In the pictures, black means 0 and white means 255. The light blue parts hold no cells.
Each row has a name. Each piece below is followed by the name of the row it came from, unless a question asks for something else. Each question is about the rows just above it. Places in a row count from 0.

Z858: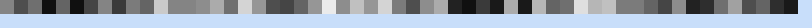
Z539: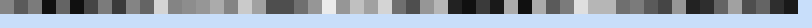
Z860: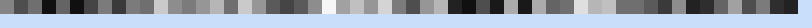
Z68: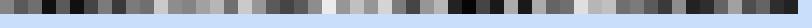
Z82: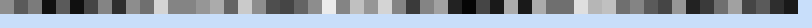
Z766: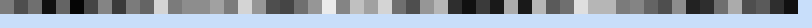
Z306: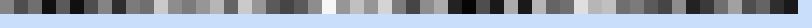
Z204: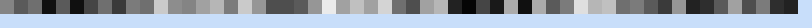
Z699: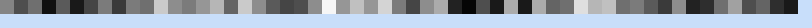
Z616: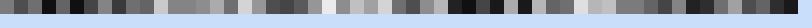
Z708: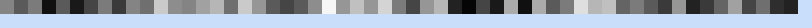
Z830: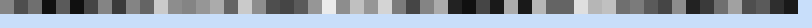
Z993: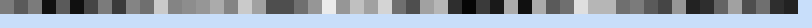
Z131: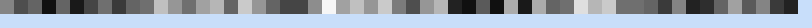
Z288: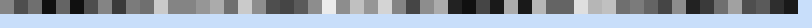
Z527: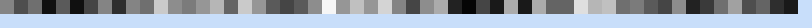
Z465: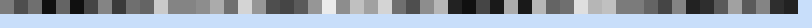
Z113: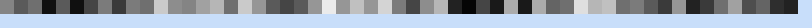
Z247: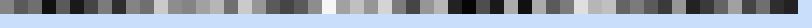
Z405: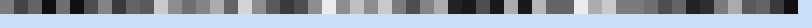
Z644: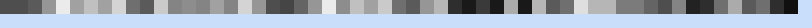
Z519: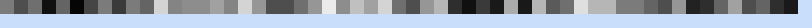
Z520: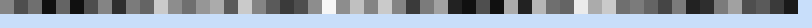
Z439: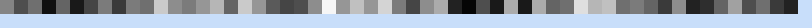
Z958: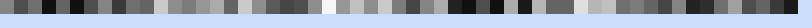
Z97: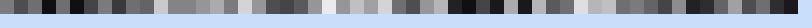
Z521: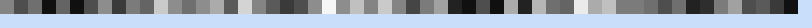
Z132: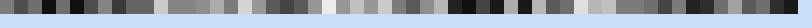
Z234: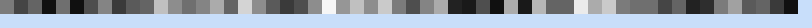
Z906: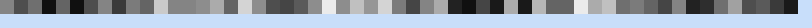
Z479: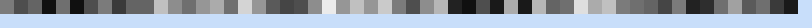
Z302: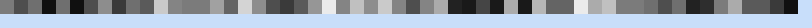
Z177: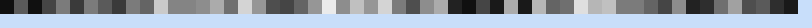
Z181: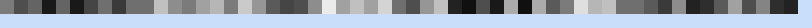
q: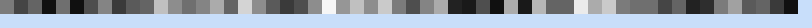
Z234
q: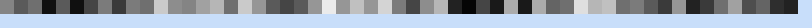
Z113
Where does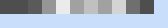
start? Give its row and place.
Z204, 19
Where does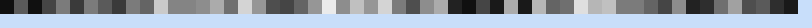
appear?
Z177
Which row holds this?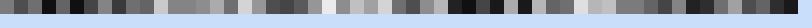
Z616
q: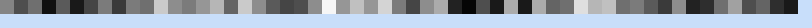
Z699

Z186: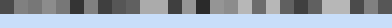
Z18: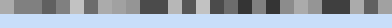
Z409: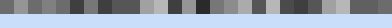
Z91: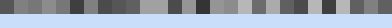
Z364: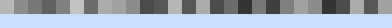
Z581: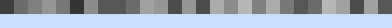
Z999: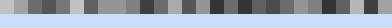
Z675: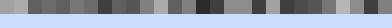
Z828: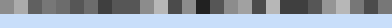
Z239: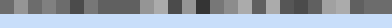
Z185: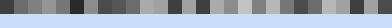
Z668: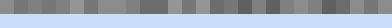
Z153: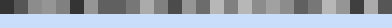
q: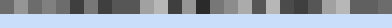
Z409
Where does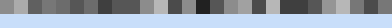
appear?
Z828
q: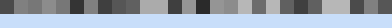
Z186
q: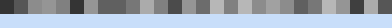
Z153
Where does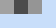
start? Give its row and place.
Z91, 11
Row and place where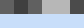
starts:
Z186, 20

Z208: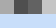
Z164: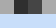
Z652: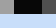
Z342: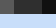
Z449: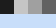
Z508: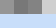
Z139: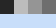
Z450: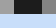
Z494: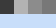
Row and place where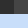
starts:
Z164, 1
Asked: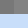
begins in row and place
Z508, 1
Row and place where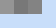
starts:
Z508, 0
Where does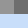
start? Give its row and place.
Z139, 2
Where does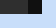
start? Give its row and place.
Z342, 1

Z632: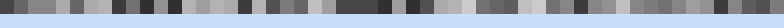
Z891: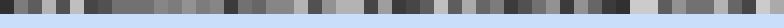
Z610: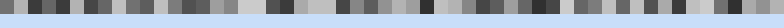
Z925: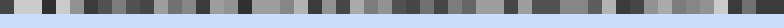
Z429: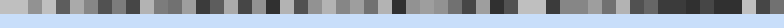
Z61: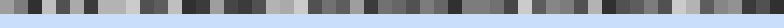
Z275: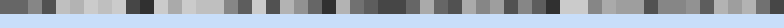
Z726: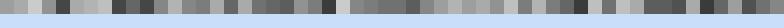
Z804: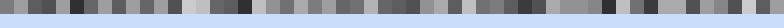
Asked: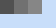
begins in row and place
Z726, 53
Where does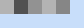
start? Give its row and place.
Z429, 20
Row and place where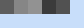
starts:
Z61, 50
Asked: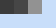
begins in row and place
Z925, 44

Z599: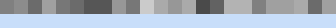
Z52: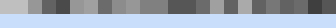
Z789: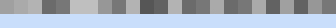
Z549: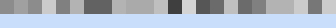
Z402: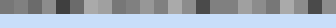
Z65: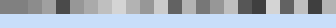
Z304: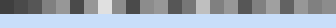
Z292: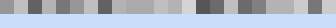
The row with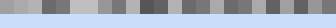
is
Z789
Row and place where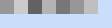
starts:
Z65, 10
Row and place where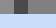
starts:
Z402, 13
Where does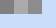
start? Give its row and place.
Z402, 11
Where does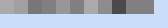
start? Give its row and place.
Z402, 6

